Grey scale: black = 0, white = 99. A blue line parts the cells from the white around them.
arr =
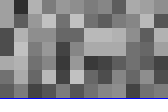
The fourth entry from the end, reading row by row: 55
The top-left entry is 62
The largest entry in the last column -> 69
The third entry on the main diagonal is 55
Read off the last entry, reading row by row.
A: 48
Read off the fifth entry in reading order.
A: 59
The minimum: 18
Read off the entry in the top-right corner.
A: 55
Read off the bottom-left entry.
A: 36
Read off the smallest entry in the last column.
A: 26
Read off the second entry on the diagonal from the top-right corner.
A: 72
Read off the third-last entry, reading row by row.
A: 26
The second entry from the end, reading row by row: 44

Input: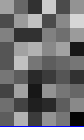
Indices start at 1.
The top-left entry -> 63
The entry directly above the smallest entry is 53
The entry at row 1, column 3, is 19
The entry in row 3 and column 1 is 50
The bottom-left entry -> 36
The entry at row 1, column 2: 40
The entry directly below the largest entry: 60
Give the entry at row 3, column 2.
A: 19
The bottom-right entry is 2
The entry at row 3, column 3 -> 19
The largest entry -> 83
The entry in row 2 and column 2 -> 60

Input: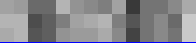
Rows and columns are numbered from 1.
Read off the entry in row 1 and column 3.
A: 41
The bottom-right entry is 78
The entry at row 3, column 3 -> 33
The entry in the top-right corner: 66
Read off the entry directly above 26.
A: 33
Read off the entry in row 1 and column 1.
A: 63
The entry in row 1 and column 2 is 60
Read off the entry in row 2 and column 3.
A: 30
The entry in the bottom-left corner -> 66
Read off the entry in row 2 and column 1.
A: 70
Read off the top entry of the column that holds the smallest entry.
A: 22

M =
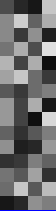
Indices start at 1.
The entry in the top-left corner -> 30
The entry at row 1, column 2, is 15
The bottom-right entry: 49
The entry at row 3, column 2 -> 22
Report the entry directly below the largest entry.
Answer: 6
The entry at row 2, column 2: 80
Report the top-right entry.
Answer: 77
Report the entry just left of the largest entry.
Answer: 30
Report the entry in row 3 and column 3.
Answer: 56
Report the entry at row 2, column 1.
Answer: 53
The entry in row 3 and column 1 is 53
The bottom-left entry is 9
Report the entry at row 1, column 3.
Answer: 9

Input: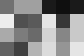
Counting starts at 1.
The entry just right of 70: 85
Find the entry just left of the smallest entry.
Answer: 10
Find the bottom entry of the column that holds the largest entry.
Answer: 38
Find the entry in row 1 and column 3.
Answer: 62
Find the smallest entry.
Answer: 6
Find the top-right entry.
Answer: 10
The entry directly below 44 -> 92

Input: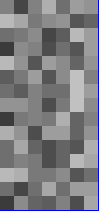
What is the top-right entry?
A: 57
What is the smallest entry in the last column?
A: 39
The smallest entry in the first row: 27
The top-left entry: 50
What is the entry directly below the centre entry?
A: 47
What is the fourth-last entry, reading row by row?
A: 36
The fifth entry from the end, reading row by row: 39
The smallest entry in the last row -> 23
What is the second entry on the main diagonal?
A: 65
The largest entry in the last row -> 65
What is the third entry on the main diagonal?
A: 54
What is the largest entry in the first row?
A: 68
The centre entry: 30
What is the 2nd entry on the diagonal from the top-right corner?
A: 33

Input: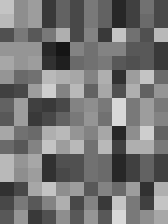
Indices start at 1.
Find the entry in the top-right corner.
28
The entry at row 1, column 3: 61
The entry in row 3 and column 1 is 31
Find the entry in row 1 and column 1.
76
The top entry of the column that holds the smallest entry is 38
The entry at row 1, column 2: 55
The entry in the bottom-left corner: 34
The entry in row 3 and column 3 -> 34
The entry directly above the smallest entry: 68
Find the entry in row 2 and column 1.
72
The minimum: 8
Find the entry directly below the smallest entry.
12
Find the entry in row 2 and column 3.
61
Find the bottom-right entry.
65
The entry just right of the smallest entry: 51
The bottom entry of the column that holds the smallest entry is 55
